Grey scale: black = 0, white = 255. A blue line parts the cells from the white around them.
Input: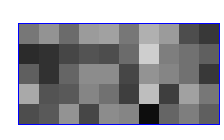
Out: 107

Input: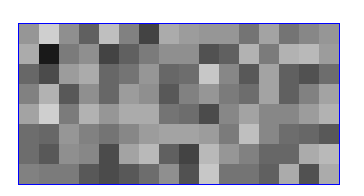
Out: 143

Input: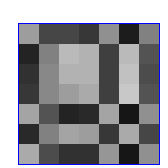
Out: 70

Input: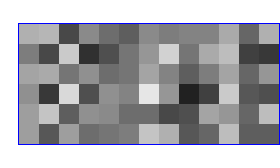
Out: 72

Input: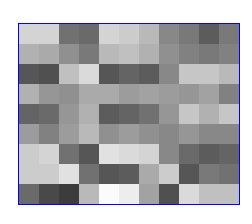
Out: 113

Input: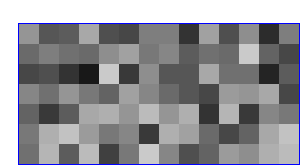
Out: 92
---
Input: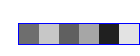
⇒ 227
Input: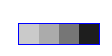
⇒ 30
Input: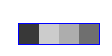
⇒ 111
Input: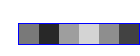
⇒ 66
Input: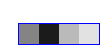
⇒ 226
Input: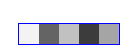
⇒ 165
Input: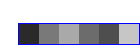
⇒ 198
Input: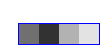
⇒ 227
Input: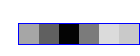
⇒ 201
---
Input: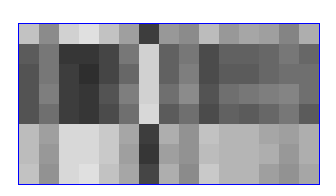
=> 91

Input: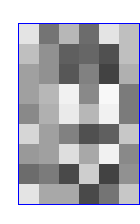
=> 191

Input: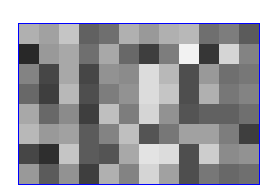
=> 40

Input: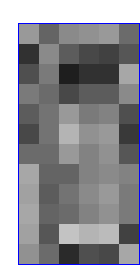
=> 49

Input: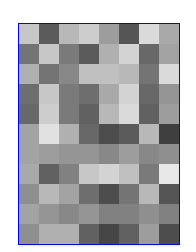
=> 116

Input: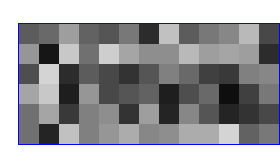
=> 150

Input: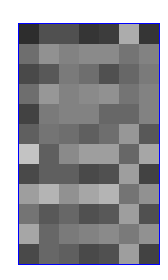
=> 110
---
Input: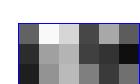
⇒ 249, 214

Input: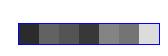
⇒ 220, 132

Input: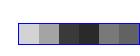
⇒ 211, 164

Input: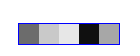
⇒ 231, 201

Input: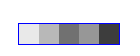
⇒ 233, 184

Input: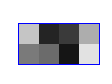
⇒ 226, 197

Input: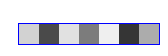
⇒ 239, 225
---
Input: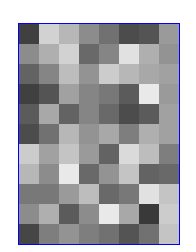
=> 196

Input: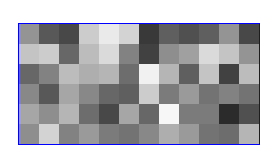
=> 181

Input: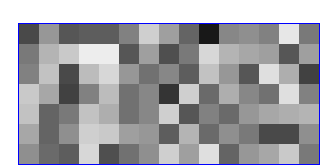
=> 121

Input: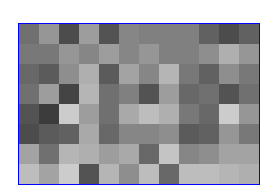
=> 175

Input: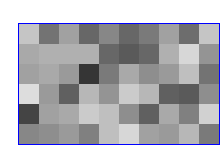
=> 122

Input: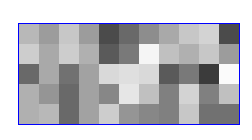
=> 113

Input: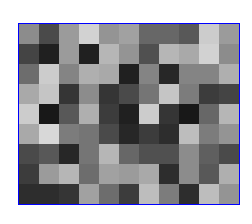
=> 148

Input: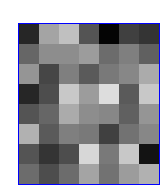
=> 177
